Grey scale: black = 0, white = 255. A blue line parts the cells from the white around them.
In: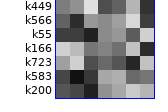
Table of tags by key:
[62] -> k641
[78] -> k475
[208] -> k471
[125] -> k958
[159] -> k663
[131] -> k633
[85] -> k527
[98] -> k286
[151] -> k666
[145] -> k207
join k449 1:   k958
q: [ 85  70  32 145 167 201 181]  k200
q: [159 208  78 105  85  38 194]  k723
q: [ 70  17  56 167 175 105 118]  k583
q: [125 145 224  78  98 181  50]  k449

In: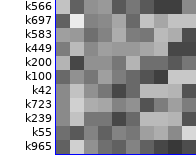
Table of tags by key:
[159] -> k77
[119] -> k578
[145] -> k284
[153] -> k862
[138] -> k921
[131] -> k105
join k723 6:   k284
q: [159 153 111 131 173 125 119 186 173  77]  k583
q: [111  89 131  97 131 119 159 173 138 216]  k55

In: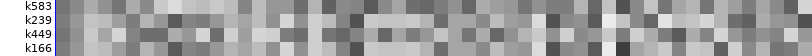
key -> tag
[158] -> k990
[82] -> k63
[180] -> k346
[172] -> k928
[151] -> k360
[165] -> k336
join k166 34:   k360
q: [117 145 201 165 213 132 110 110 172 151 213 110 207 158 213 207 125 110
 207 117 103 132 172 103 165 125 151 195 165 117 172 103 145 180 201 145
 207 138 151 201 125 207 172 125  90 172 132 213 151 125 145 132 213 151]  k449
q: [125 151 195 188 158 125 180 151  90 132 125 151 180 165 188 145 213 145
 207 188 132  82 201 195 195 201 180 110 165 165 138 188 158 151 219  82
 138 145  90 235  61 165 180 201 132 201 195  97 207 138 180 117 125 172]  k166
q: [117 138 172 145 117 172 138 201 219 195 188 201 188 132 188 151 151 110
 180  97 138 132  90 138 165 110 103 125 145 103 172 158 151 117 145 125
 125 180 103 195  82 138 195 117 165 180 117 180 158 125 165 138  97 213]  k583

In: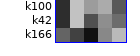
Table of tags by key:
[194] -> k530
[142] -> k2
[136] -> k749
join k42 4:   k2
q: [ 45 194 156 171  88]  k100

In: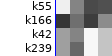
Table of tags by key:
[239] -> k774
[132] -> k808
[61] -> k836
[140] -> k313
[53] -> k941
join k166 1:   k941
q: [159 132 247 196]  k42
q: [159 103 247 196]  k239
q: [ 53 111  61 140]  k166
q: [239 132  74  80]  k55

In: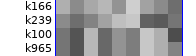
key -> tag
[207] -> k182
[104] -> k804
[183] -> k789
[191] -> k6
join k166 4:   k789
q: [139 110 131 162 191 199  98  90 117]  k239
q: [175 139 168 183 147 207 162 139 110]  k166

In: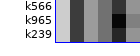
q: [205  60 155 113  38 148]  k239
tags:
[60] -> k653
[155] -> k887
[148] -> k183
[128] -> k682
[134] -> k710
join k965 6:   k682

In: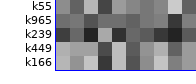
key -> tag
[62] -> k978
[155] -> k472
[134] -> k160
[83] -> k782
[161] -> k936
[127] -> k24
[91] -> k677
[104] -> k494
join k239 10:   k677
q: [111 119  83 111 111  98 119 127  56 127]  k965
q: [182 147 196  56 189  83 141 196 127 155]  k166

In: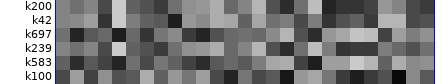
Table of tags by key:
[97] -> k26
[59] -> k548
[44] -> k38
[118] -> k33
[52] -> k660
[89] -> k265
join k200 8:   k548
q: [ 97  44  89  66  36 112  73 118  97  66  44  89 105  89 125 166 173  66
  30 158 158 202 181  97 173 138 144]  k583
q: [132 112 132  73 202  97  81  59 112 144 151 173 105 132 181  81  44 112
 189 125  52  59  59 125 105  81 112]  k239
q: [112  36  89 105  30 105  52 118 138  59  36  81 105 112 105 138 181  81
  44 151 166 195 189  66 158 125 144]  k697
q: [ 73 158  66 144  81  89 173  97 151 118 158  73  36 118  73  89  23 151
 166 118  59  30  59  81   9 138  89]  k100

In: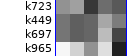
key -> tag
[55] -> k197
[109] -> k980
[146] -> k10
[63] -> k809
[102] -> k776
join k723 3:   k197
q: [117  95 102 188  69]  k697
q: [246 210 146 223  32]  k965

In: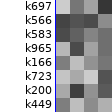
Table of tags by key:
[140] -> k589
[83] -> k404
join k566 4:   k589
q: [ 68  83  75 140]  k566

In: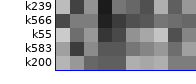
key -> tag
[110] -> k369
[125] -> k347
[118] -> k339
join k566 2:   k347
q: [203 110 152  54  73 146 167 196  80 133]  k55
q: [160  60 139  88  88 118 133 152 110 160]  k583
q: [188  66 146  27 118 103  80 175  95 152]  k239

